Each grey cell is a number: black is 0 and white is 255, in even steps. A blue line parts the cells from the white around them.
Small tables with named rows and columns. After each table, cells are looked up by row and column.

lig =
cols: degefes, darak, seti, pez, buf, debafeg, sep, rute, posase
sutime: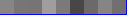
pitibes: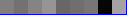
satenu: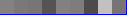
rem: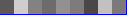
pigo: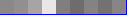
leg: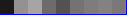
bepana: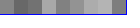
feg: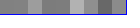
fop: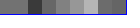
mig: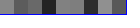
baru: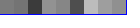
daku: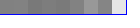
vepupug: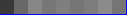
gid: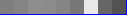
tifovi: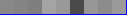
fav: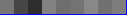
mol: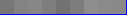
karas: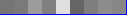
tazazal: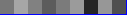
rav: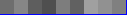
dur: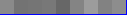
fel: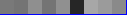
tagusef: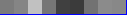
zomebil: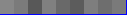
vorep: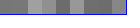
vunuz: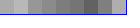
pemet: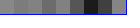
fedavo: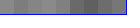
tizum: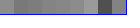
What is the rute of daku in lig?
133
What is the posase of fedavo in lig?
119
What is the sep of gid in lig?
233
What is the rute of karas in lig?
141
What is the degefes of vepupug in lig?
57
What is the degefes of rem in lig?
89
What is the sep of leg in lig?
125
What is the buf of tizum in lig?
135
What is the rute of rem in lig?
193
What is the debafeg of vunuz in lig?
117
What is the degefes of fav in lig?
118
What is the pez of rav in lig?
79
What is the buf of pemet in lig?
129
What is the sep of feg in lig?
143
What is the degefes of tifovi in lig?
136

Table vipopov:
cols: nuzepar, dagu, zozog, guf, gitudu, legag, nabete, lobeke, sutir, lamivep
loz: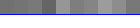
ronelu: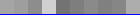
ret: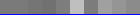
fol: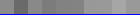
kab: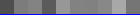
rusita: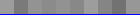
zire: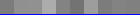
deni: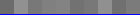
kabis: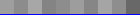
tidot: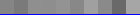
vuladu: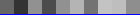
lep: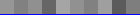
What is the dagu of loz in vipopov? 116
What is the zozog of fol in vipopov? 137
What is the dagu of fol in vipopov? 106
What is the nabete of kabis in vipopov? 134
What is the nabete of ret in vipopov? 124
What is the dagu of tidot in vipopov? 122
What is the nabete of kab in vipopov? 129
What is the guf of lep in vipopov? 102
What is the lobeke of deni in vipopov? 144
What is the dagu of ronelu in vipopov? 158
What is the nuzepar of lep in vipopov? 150
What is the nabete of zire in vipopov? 157
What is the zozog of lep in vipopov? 144
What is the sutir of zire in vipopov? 131
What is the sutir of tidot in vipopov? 105
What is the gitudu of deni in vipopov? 131
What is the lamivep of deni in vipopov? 123
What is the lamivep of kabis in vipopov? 104

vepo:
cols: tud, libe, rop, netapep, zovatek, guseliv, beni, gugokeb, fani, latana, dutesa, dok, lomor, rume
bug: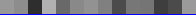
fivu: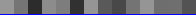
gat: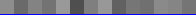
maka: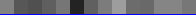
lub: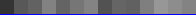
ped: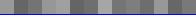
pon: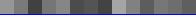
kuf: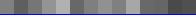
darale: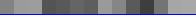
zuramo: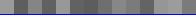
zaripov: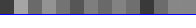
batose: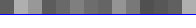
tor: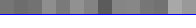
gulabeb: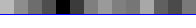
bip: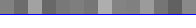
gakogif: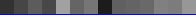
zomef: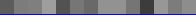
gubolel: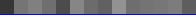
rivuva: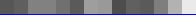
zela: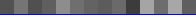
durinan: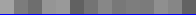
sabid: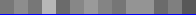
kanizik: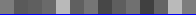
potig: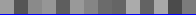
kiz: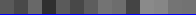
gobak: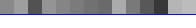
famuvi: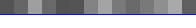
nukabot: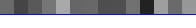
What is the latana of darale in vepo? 90
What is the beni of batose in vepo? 109
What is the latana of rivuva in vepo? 96
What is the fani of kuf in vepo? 128
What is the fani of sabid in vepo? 118
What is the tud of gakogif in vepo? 50
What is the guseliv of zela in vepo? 111
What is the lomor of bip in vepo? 97

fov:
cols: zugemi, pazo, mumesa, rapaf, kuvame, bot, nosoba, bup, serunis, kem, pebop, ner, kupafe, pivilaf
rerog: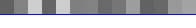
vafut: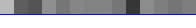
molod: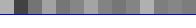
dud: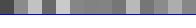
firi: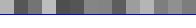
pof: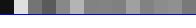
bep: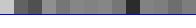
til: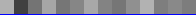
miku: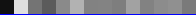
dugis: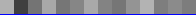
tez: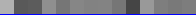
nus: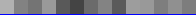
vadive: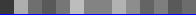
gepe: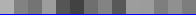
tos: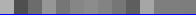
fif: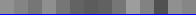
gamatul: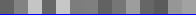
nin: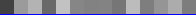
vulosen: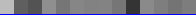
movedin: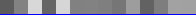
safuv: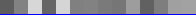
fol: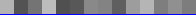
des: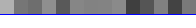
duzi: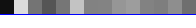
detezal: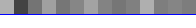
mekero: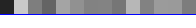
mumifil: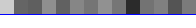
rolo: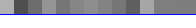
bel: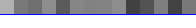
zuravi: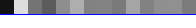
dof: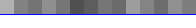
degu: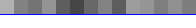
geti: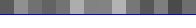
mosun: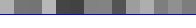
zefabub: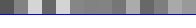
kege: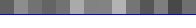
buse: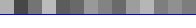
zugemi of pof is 17
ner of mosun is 126
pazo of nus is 130
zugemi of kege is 96
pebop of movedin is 98
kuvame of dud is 202
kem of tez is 69
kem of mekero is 183
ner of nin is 149
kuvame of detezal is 118
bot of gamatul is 125

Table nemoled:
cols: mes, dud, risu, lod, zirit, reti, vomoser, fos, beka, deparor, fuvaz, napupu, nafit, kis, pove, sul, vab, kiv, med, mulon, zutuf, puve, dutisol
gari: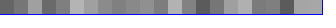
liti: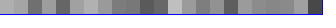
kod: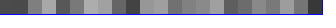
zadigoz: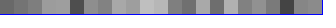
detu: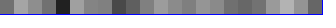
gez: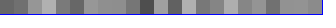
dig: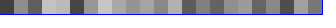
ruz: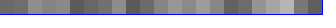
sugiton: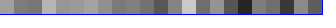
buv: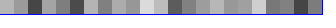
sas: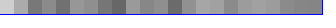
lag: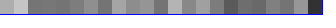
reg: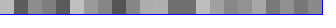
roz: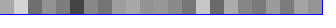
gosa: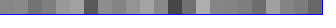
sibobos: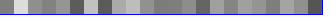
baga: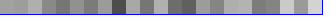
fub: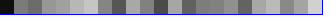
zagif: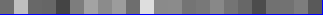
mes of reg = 186
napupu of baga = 176
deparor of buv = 151
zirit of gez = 122
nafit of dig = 177
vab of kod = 94
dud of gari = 118
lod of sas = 139
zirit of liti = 102
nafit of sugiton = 132
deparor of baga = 168
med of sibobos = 148
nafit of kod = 113
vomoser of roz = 135
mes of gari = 101

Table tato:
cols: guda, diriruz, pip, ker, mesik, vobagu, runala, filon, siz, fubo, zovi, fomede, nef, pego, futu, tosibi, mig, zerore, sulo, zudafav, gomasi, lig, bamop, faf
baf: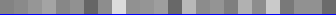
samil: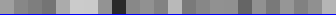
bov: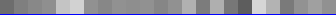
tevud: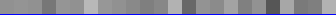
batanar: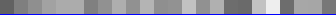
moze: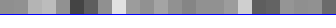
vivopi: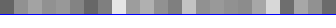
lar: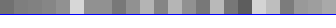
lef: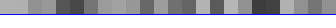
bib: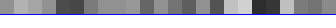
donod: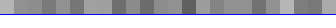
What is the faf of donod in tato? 170
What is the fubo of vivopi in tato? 157
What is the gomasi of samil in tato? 150
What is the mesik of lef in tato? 85
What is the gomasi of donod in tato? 182
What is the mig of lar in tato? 119
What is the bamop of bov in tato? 160
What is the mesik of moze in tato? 145
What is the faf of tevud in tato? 178
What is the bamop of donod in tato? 120
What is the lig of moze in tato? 143
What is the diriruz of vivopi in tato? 145
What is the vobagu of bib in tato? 71
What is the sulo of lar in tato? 212
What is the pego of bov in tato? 177
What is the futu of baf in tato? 140

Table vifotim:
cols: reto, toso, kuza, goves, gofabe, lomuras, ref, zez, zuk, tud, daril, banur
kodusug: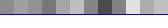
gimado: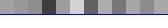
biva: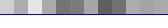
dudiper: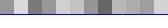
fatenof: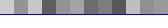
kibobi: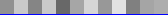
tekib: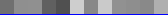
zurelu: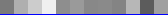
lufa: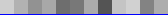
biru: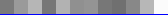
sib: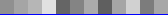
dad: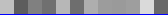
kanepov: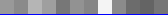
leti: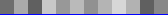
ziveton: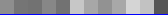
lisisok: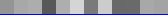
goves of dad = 112
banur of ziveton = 86
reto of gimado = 161
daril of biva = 164
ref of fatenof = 109
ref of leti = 145
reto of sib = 144
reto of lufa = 207
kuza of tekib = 144
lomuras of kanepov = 146
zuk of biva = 113
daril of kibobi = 165
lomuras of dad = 110
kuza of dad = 128
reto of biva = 208
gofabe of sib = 101
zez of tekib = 202
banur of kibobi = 173
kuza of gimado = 142
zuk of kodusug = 131

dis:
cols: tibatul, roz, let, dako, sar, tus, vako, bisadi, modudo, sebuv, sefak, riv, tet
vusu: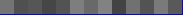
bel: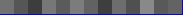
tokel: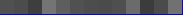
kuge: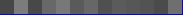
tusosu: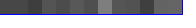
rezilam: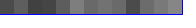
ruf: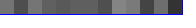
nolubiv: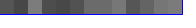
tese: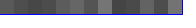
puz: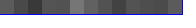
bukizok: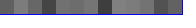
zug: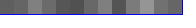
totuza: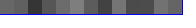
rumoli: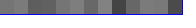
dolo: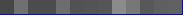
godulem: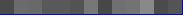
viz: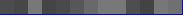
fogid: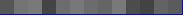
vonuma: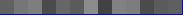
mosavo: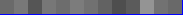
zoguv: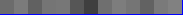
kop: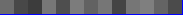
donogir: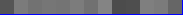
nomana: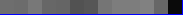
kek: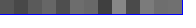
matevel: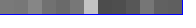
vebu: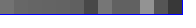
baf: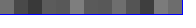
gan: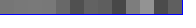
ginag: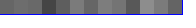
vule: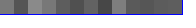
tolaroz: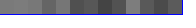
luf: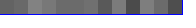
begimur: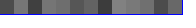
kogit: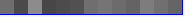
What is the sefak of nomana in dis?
129
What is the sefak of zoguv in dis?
98
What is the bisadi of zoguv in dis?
111
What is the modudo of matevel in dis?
78
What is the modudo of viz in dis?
120
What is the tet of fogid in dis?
91
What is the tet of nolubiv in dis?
123
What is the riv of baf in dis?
123
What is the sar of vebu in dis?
99
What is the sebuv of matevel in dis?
87

